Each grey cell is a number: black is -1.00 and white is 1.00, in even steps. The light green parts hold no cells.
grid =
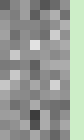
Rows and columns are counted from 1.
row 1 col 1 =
-0.25
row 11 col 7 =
-0.16
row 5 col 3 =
0.13
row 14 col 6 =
-0.20
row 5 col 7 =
0.34
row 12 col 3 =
0.00
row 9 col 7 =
0.11
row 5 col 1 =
0.12
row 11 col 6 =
-0.12
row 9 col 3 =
0.05
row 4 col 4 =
0.01
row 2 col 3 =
0.24
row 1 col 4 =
-0.09
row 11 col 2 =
-0.11
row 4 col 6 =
0.61
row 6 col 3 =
0.17
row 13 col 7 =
0.31
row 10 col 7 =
0.15
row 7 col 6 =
0.34
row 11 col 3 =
0.01
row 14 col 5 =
0.03
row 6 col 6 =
0.08
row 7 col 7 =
0.35
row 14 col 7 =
0.07
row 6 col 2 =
0.57
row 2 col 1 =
0.09
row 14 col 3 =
0.00
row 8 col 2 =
0.57
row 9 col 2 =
0.28

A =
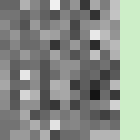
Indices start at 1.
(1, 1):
-0.19
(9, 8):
-0.56
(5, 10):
-0.66
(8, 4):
0.14
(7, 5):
-0.35
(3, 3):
-0.35
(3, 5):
-0.16
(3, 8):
-0.45
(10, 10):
-0.84
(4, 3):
-0.15
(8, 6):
-0.16
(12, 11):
-0.50
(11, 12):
0.64
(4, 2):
0.17
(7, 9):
-0.20
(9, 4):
0.10
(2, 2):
-0.09
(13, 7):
0.03
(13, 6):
0.77
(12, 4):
-0.37
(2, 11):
0.15
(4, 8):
-0.38
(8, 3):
0.80
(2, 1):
-0.08
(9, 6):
0.39
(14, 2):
0.21
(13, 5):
-0.05
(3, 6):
0.07
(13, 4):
0.36
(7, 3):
-0.14
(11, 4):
0.13
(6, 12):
0.39
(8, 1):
0.22
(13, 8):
0.05
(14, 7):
-0.16
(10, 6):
0.27
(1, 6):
0.88
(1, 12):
0.51

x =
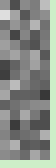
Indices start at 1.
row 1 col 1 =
0.15
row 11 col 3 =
-0.01
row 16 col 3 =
-0.16
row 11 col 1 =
-0.24
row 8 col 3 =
0.09
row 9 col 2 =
0.47
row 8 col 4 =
-0.21
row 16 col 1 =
0.09
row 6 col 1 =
0.12
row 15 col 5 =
-0.34
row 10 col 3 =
-0.24
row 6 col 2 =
0.28
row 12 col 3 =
0.32
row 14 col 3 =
-0.14
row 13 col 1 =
0.10
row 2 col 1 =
0.74
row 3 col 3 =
-0.04
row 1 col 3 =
0.08
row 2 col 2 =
0.29
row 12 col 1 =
0.27
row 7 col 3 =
0.02
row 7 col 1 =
-0.45
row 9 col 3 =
-0.02
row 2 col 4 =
0.00
